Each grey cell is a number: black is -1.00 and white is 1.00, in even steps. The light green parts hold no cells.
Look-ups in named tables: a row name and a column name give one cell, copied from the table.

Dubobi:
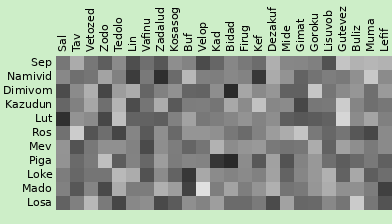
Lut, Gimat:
-0.31
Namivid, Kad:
-0.01
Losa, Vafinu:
0.11
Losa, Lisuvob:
0.07
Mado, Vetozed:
0.04
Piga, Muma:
-0.05
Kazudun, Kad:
-0.08
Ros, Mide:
0.35
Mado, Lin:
-0.03
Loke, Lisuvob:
0.39
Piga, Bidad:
-0.68
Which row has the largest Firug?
Dimivom

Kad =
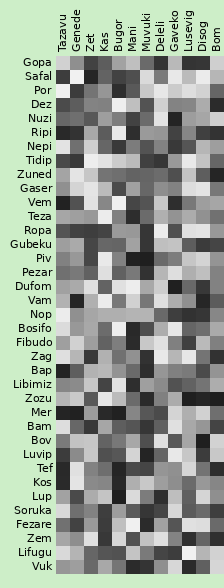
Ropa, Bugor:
0.21
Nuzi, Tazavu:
-0.19
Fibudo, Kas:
-0.23
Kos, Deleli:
0.24
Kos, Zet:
0.08
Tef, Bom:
-0.65
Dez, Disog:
0.35
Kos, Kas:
0.05
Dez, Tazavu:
-0.41
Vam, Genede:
-0.71
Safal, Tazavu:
-0.52
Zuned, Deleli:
-0.15
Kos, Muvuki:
0.57
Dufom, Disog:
-0.56
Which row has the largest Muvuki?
Safal

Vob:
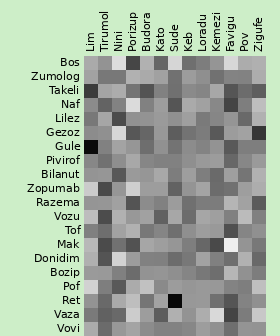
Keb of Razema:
-0.12
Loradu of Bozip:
-0.06
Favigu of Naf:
-0.47
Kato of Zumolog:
0.26
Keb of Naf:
0.33
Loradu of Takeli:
0.04
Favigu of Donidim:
-0.14
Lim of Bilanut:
0.16
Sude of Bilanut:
-0.02
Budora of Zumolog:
0.33
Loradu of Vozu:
0.30
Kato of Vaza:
-0.27
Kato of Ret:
0.28
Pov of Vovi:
0.16
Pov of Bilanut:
-0.08
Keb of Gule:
0.10
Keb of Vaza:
0.15
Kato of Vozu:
-0.24
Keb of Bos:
-0.13
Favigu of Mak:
0.87

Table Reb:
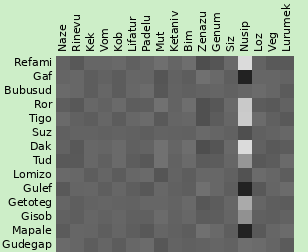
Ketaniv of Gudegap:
-0.22
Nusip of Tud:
0.18
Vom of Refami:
-0.20
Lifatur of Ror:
-0.27
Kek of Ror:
-0.19
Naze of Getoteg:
-0.21
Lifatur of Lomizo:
-0.19
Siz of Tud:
-0.20
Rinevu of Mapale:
-0.20

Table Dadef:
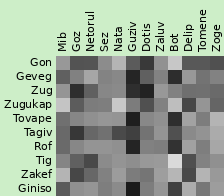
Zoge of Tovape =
0.41
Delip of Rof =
0.26
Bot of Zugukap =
0.49
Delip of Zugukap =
-0.44
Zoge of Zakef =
0.20
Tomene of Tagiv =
0.15
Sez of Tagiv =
-0.11
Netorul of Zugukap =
-0.03
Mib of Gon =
0.19
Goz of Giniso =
0.13

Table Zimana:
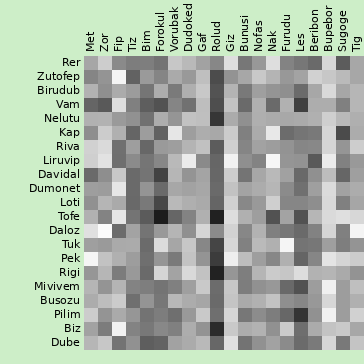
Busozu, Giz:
0.54
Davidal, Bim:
-0.09
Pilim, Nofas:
0.10
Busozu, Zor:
0.48
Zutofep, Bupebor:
0.56
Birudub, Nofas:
0.25
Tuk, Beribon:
-0.07
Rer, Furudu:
0.03
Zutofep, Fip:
0.91
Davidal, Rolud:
-0.19
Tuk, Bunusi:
0.01
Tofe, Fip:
0.80
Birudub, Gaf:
0.57
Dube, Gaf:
0.45
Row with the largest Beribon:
Zutofep

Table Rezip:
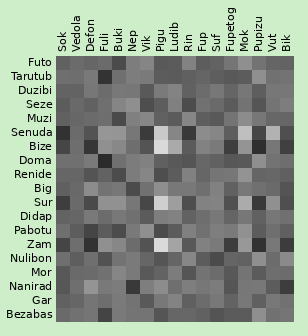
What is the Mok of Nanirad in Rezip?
-0.07
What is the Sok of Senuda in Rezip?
-0.61
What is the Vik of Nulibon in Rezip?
-0.20
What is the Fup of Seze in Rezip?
-0.11
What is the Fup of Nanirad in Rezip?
-0.07
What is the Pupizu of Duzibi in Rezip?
-0.26
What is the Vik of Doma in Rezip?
0.01

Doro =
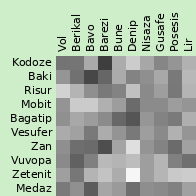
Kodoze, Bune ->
0.35
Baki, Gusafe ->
0.32
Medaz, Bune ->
0.21
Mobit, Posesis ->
0.23
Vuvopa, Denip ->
0.48
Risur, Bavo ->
0.12
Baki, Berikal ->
-0.11
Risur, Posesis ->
-0.06
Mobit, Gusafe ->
0.09
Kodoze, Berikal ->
-0.08
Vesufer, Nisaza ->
0.24
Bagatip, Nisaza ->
0.18

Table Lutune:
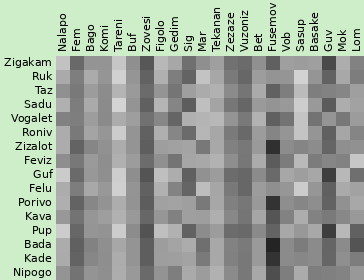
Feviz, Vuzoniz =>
-0.07
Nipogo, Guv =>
0.00
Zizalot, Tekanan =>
0.32
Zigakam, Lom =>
0.02
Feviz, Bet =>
0.34
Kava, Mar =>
0.24
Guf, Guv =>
-0.51
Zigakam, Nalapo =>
0.52
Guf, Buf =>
0.11
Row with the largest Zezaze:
Vogalet

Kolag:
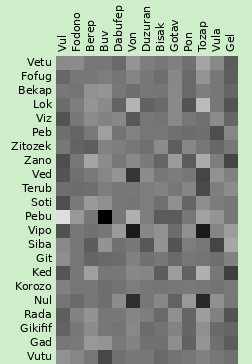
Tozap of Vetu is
0.29
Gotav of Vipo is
-0.15
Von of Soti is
-0.08
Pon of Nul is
0.19
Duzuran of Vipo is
0.06
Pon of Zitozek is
0.06
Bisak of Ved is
-0.07
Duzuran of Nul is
-0.07
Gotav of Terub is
-0.07
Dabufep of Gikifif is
-0.09
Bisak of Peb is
-0.07
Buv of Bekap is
0.16
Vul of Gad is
-0.07

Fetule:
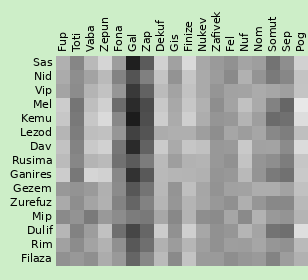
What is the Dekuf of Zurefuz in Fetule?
0.42
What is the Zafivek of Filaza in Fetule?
0.21
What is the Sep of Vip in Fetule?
0.25
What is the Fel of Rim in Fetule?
0.24
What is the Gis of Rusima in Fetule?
0.24
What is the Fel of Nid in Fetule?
0.08
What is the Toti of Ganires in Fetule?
-0.06
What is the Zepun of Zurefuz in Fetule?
0.39
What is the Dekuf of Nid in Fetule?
0.54
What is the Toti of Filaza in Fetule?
0.19
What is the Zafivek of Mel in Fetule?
0.11
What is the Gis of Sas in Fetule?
0.26
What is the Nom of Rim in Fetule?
0.30
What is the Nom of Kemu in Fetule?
0.24
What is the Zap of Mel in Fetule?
-0.41
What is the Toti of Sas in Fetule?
0.05
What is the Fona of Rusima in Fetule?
-0.11
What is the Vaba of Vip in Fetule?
0.41
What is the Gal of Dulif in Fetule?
-0.45
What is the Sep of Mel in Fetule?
-0.20

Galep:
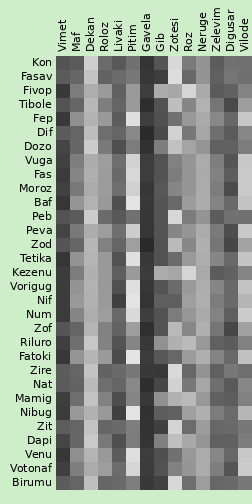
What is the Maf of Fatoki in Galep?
0.17
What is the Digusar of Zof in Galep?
-0.44
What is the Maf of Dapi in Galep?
-0.20
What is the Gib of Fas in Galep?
-0.35
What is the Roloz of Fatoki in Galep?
0.21
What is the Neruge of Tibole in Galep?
0.40
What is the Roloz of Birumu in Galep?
-0.20
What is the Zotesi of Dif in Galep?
0.65
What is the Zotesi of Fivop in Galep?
0.31
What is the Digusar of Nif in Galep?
-0.17
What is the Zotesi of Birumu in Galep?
0.69
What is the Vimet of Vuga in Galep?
-0.49
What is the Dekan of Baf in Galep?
0.40
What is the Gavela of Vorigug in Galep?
-0.57
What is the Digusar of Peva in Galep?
-0.39
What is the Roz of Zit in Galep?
-0.15
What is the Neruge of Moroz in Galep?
0.35
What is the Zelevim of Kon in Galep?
-0.28
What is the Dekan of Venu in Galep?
0.41

